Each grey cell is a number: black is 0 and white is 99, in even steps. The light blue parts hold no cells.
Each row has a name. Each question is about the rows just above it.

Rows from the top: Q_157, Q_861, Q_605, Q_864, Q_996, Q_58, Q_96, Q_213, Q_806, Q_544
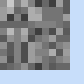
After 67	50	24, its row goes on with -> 40	24	61	35
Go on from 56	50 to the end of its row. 61	30	45	50	61	40	40
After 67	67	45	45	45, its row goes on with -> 61
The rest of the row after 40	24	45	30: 61	35

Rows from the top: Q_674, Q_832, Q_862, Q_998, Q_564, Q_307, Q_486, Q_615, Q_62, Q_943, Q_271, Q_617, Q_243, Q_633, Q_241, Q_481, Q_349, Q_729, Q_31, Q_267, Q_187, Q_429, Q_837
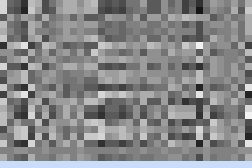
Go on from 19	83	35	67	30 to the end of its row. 50	67	45	67	30	30	19	35	35	25	35	56	30	50	61	40	73	67	67	67	19	67	25	35	45	50	35	94
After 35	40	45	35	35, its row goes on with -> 78	73	61	67	56	61	56	73	67	56	61	50	78	67	94	61	50	56	56	40	67	25
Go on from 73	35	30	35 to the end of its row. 30	45	45	61	35	35	56	40	50	25	35	19	45	61	56	50	61	45	67
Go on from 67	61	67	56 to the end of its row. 56	45	61	61	50	61	50	67	61	73	56	50	50	56	45	56	40
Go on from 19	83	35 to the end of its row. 67	30	50	67	45	67	30	30	19	35	35	25	35	56	30	50	61	40	73	67	67	67	19	67	25	35	45	50	35	94

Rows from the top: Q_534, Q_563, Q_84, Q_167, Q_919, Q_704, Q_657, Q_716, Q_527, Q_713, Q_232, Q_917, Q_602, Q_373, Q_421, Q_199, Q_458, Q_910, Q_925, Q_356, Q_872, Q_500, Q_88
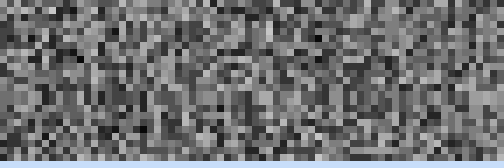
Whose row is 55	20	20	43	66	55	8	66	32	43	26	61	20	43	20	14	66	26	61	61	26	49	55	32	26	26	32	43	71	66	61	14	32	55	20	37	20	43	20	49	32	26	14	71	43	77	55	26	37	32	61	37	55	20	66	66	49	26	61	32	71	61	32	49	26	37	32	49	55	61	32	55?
Q_356
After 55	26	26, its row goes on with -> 55
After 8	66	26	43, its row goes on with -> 26	49	37	43	49	14	37	26	32	26	61	43	37	55	66	32	43	49	77	20	43	26	61	32	26	49	49	43	20	26	37	32	26	61	55	49	49	61	43	49	43	37	49	26	66	61	49	26	43	49	49	61
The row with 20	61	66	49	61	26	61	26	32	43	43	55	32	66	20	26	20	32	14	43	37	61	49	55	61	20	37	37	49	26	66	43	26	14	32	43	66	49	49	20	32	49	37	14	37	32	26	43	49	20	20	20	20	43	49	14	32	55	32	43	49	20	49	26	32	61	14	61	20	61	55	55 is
Q_713
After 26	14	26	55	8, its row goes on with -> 32	71	14	26	71	61	49	55	55	61	26	26	61	37	43	26	61	71	37	37	20	43	26	20	55	37	37	61	61	55	32	43	49	71	37	32	32	66	32	20	3	55	26	43	66	37	43	43	26	26	49	43	55	61	43	14	43	43	32	37	49	43	32	66	49	61	26
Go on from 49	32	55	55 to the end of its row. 49	32	43	55	37	37	37	43	20	43	43	14	66	49	43	55

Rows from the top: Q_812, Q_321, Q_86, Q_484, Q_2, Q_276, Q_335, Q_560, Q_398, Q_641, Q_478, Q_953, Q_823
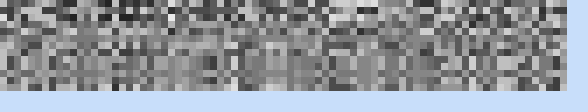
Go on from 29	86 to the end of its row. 80	80	58	86	63	58	74	58	41	69	63	52	29	29	69	80	80	47	47	35	19	29	63	35	29	69	41	52	63	24	74	74	52
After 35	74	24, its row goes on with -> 52	29	69	47	29	35	41	74	52	29	29	80	29	29	74	80	80	74	86	80	86	58	52	52	47	74	29	19	19	41	80	74	63	58	24	41	35	63	47	24	41	41	52	52	35	80	69	58
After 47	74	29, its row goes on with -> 19	19	41	80	74	63	58	24	41	35	63	47	24	41	41	52	52	35	80	69	58
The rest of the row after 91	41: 35	74	41	24	29	69	19	63	19	74	74	29	69	35	80	35	24	29	74	41	29	86	80	80	58	86	63	58	74	58	41	69	63	52	29	29	69	80	80	47	47	35	19	29	63	35	29	69	41	52	63	24	74	74	52
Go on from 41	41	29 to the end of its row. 74	29	80	58	41	69	19	29	58	29	29	29	35	35	35	35	74	74	58	52	24	29	29	47	58	58	29	35	74	35	52	69	69	19	29	19	69	63	74	63	41	52	74	74	29	63	41	74	29	80	41	80	35	29	80	69	58	41	80	19	52	24	24

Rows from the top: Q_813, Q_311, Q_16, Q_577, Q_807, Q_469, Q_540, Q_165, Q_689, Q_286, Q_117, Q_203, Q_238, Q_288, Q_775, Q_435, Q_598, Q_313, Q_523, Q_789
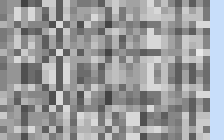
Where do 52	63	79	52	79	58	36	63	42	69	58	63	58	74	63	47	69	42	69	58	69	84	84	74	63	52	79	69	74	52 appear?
Q_540
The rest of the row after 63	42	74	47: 69	58	69	79	84	69	58	52	74	63	79	47
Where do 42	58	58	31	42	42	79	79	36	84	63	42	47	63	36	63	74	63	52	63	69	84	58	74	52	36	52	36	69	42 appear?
Q_286
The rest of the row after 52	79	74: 74	52

